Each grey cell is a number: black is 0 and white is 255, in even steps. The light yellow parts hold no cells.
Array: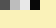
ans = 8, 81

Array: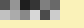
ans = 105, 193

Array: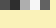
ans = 98, 78

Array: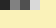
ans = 217, 38

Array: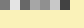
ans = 66, 122

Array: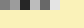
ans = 228, 126

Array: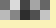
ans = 102, 186

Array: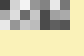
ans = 119, 232

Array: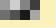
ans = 61, 111

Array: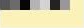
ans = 152, 86
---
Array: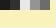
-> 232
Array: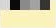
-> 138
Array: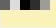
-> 3
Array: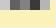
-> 130
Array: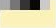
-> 51
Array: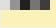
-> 32
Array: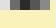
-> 43
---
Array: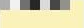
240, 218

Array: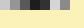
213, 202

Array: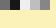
239, 190

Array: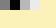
235, 184

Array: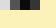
220, 84

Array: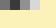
216, 145

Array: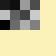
202, 192

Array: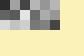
228, 216

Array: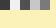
240, 199

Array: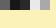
233, 169
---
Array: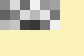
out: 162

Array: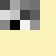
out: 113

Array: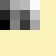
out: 250

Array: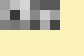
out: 88

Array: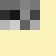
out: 119

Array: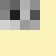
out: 143
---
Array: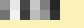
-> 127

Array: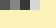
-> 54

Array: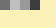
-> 154

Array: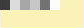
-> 115

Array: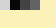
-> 67

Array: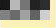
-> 35

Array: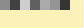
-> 149

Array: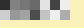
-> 67

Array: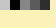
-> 91
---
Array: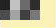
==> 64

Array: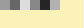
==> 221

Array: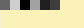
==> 2

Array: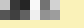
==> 97

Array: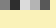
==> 219

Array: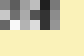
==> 179

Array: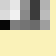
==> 116
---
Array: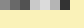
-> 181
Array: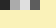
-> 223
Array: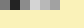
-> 184
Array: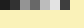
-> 227
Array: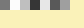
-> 89
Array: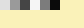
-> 124
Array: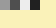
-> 237
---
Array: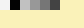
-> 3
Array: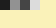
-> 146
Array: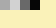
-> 210
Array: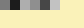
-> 28
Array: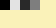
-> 227
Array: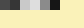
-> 54
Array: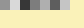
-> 217
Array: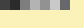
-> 43
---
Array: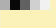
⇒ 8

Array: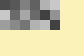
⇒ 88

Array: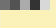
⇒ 83

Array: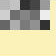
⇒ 195

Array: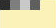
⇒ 126

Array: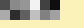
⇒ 138

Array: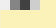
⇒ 133

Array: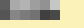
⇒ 170
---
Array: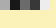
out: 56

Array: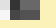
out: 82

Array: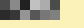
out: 119

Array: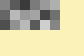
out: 207

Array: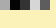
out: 214

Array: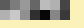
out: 134

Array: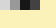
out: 23

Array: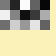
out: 228

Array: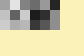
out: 87
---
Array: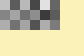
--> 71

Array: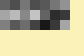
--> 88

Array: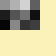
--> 177

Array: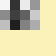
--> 51

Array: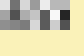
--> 236

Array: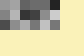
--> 108

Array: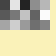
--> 35

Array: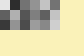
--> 147

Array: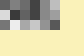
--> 67
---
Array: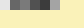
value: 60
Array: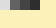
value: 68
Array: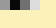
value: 112
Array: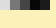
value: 7
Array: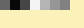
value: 150
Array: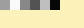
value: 190
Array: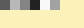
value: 248
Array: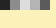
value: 180
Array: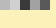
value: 162
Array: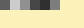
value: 48
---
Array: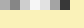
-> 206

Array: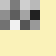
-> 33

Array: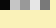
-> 7

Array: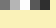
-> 117

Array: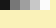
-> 22

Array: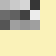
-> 236

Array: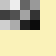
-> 51

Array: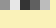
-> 147

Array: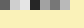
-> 229

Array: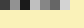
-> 26
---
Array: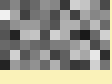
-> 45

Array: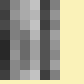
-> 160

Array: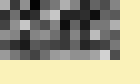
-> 120

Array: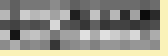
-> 172

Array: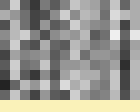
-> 185

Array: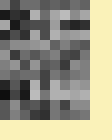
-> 139
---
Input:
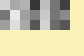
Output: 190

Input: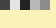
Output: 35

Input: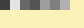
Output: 157

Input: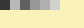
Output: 152

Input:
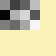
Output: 64

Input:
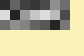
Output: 75

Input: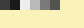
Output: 185

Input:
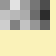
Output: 160
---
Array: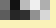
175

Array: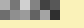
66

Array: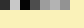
157

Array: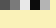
180

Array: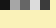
59

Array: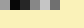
197

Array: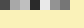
233
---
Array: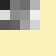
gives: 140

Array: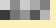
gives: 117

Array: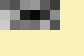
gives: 161

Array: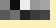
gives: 110

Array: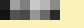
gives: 83

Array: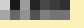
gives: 103

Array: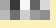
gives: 112

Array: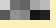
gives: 146
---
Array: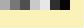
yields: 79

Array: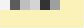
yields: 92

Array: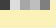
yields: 62

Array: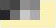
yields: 133

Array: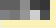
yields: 128

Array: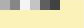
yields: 134
